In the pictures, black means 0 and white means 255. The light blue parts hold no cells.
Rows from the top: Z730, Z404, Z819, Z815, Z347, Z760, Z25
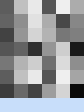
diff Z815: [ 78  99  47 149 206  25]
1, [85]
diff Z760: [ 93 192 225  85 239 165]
3, [233]
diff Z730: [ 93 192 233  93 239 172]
4, [85]

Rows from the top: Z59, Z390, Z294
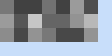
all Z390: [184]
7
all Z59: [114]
4
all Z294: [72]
2 5 6
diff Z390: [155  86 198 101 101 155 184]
6, [147]
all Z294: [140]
1

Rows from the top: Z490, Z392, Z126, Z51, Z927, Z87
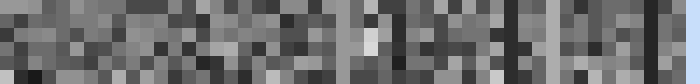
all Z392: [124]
6 7 11 35 42
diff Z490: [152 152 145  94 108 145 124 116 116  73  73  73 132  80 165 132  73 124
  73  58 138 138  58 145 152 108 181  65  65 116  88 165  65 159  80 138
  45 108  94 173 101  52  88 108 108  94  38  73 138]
18, [116]

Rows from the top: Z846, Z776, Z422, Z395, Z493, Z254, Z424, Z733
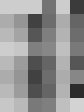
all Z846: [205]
1 2 3 5
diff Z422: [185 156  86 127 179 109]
2, [164]

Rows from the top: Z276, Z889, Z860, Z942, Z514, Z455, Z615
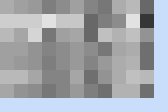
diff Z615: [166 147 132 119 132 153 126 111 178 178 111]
3, [140]
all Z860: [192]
8 10
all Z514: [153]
2 6 8
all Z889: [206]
1 2 3
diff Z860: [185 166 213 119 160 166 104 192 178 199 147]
10, [192]

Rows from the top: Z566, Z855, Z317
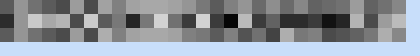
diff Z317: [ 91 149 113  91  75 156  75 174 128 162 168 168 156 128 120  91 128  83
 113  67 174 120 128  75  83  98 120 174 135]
13, [162]
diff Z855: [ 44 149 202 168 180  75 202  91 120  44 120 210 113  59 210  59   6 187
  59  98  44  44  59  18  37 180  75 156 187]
10, [37]
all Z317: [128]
9 14 17 23
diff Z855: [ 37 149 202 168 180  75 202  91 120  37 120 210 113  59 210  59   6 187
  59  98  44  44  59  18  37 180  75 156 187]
1, [44]
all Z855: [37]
10 25
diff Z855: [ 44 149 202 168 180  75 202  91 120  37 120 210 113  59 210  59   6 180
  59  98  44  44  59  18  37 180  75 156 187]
18, [187]

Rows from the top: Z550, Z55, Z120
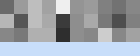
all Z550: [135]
10
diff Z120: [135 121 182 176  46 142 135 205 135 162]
3, [176]
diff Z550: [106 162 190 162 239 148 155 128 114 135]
2, [155]
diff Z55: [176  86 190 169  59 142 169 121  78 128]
1, [182]
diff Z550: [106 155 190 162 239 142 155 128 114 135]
6, [148]
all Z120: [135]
1 7 9
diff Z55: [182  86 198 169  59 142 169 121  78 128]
3, [190]

